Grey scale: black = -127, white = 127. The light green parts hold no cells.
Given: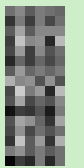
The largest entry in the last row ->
-4
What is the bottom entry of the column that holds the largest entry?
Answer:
-66
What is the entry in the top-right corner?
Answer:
-24
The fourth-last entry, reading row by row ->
-87
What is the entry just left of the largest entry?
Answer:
-55
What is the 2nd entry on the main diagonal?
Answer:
-4
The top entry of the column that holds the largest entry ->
8
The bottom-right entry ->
-15
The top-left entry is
-15
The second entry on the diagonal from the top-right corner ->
-55
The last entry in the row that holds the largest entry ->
58
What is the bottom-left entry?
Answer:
-121
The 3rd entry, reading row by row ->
-35
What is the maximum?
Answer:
76
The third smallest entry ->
-99
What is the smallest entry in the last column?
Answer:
-44
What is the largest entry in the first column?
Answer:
47
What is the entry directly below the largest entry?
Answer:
36
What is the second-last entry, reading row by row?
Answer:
-87
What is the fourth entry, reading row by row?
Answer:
-4
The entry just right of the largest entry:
-4
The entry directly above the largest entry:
8

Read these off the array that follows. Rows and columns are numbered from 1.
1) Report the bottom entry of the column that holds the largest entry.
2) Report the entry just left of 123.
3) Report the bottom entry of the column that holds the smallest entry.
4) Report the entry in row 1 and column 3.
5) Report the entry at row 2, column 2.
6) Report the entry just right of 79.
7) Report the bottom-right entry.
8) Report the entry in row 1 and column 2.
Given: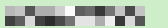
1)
-11
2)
79
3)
-83
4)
-42
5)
-32
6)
123
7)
-42
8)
67

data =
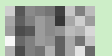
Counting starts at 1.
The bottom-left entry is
48
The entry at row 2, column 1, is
39
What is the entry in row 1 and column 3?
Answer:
10
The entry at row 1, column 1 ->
78
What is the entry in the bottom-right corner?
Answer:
-22
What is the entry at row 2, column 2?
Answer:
-31
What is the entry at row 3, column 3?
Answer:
-40
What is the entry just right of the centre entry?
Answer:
19
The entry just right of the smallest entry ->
39
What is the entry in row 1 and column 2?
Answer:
-40
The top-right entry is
59
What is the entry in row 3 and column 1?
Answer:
28
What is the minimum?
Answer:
-73

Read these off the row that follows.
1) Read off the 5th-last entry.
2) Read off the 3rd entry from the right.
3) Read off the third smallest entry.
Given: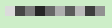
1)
46
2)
58
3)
-57
